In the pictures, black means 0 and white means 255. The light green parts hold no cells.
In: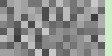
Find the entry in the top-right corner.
161
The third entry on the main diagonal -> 173
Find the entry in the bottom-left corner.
161
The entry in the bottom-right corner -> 146
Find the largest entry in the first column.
188
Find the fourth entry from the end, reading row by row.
146
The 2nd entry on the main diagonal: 92
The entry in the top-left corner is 92
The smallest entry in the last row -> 76
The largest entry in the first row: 200
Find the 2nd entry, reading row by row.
161

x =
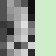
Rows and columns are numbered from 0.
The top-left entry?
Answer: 82
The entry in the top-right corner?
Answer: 15
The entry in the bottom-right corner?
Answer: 42
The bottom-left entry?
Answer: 68
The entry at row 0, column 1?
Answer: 162
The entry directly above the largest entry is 194
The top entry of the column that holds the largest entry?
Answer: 82

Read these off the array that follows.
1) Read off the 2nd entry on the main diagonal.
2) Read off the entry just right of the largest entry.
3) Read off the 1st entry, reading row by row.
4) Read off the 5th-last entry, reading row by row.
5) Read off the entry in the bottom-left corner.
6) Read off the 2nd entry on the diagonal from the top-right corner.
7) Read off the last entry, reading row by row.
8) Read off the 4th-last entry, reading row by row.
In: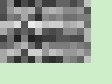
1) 152
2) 220
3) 86
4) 60
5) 167
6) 152
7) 193
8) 138

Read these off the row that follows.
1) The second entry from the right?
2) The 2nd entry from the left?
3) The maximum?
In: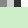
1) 50
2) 210
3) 250

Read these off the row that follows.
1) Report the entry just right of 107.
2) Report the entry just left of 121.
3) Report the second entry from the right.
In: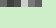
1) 63
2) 205
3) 121

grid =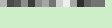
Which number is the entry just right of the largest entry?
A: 166
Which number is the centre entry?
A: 116

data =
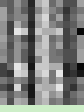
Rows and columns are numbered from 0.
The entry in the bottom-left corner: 161
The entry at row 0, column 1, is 93
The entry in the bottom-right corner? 119
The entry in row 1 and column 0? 161
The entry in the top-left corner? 107
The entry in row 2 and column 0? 161
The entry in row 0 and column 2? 146
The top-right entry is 161

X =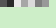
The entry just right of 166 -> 218
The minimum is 42
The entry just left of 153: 126
